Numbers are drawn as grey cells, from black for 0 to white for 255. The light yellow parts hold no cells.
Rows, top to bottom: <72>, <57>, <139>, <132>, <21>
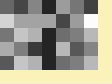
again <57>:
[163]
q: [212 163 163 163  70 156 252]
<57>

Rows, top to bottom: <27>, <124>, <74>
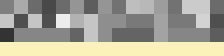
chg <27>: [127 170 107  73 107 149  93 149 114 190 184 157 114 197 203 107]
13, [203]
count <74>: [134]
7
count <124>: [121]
4
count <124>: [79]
3
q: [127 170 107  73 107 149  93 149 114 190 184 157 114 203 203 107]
<27>
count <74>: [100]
4
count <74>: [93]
1

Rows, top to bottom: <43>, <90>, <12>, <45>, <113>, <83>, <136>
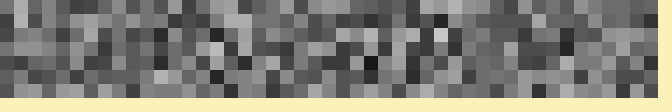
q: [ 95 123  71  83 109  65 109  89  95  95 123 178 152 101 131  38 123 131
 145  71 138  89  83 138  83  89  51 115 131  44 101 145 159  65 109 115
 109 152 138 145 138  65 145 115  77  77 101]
<83>
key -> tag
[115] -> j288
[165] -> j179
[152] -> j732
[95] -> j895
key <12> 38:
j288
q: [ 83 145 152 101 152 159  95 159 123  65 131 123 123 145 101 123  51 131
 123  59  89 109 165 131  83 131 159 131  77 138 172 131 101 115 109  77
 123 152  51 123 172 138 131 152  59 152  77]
<136>

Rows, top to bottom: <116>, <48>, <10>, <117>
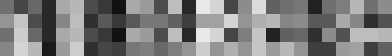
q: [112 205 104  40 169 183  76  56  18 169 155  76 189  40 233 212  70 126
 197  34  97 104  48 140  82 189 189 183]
<10>
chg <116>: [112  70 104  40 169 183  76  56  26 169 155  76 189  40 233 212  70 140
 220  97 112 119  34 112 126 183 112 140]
8, [18]
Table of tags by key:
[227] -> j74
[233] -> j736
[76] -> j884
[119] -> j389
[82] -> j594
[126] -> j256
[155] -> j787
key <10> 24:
j594
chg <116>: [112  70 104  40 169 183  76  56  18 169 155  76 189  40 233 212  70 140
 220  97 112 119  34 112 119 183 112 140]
24, [126]
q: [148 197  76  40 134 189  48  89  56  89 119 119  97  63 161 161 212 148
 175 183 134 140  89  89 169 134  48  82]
<48>
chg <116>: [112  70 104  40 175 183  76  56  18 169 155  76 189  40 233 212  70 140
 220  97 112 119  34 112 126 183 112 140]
4, [169]
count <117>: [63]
4

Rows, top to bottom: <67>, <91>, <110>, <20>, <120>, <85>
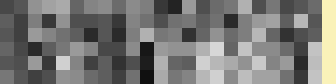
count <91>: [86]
2
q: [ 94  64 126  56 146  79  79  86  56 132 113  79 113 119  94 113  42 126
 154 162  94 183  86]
<91>

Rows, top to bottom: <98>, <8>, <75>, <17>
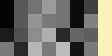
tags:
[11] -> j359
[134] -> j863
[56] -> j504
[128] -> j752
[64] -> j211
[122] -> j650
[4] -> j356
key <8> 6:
j752
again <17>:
[122]
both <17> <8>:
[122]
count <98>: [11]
1
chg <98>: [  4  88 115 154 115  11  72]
6, [64]
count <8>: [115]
1

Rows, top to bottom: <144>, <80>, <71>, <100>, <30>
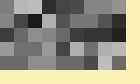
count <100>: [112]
3
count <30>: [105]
5
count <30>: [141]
2
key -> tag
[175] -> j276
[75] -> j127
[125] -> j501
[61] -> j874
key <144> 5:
j127
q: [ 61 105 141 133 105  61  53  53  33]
<71>
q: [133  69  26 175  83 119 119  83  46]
<80>
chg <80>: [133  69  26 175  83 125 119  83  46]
5, [119]

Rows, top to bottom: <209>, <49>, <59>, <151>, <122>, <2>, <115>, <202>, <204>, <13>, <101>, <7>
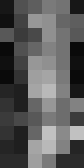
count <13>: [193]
2
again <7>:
[43]

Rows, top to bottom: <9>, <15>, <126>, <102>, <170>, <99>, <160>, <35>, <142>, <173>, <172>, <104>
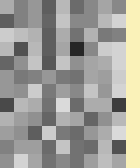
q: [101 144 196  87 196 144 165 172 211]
<170>
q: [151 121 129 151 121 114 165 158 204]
<99>
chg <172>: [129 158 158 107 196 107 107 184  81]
5, [114]
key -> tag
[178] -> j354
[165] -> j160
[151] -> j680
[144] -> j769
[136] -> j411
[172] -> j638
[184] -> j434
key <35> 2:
j638

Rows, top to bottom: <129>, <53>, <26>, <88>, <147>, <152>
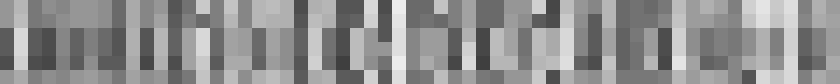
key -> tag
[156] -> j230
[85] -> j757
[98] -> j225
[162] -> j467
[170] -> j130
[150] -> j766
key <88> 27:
j766
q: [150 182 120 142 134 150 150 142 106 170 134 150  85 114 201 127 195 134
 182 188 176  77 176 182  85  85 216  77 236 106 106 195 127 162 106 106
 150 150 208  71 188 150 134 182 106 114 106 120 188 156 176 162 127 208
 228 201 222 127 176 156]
<129>
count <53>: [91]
4
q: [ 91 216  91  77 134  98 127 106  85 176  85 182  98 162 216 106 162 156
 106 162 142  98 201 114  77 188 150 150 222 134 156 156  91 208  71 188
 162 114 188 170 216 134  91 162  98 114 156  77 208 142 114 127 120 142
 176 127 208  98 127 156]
<88>

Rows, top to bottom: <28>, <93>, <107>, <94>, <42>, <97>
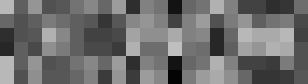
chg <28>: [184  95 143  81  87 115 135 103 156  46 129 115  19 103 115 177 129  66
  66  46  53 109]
2, [149]
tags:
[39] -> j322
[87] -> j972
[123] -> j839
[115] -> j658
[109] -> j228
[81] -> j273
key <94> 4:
j839

